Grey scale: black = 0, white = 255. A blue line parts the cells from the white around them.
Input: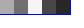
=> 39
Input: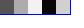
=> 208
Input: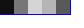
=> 89
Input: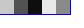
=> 138
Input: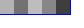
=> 62
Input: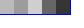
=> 53
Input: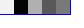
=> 121
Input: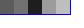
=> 190
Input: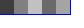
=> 164
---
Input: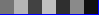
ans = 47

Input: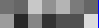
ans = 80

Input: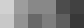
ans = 126

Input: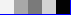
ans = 122

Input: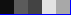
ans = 67

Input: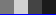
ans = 209

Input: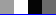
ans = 254

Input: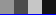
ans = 76

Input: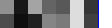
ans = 122
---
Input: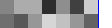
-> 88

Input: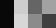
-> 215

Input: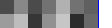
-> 189

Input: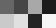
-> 224

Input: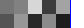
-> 151

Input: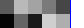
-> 101

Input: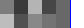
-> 81
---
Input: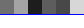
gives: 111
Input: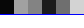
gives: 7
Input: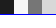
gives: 29
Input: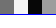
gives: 113
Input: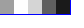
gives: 159
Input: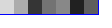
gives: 217
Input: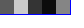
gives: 91
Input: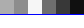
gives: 173
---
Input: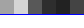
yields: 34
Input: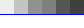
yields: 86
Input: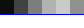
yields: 202
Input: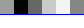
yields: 244
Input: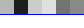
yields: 115
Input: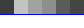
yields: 91
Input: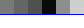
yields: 142
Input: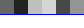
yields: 72
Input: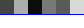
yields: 90
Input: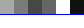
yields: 254
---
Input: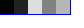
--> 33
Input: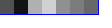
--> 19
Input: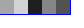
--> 210
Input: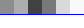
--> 173
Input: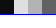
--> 223
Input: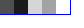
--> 26
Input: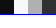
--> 248
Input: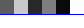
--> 201
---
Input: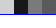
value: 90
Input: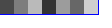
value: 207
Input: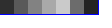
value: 36
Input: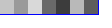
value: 93
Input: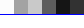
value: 50
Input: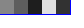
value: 50
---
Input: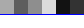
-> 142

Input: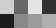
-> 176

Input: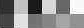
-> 215

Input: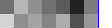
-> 172

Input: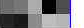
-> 171

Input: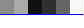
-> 139

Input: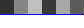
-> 133

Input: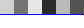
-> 186

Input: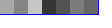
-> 133

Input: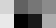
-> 172
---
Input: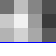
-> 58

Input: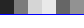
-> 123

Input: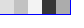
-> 223

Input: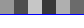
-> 77

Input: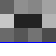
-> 180

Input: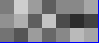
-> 156

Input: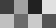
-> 224

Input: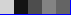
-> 212
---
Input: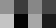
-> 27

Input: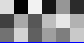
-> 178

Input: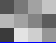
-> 92

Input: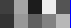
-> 184

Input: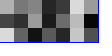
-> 7

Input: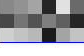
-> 37

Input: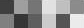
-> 235

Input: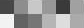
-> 171
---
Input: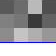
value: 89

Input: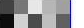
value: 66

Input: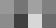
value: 152

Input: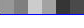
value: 151

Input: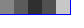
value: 133

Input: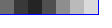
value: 108
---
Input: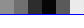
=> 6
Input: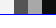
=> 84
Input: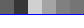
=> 164
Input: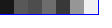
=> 56
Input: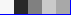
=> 128
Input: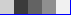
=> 99
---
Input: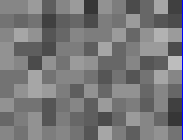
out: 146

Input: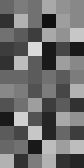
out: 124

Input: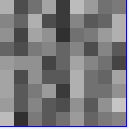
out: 122

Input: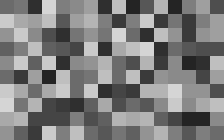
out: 58

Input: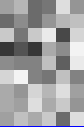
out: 170

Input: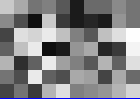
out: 58

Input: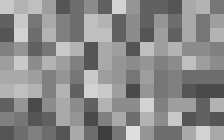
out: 128
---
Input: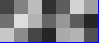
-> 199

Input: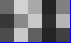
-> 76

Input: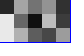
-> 233

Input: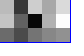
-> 107

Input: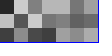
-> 63

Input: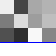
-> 80
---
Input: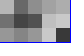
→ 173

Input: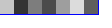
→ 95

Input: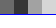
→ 214

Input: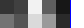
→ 23

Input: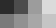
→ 219

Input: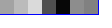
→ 129

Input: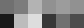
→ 145
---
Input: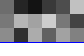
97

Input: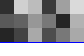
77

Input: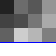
205

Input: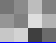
211

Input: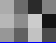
97

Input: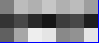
137

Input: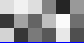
88

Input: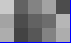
87
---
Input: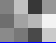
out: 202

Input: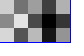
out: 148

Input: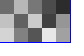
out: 161

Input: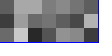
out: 61

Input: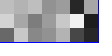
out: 39

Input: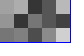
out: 208
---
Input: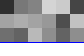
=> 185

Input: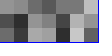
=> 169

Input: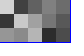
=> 181

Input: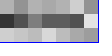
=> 188

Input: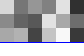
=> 68

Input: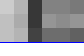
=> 66
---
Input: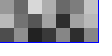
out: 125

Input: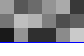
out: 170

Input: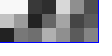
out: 143

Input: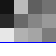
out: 95

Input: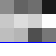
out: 110

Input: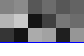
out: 87
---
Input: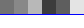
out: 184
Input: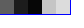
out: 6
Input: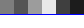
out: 156
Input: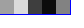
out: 62
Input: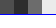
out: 108
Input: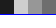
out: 151
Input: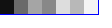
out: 165
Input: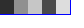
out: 198
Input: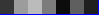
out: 187
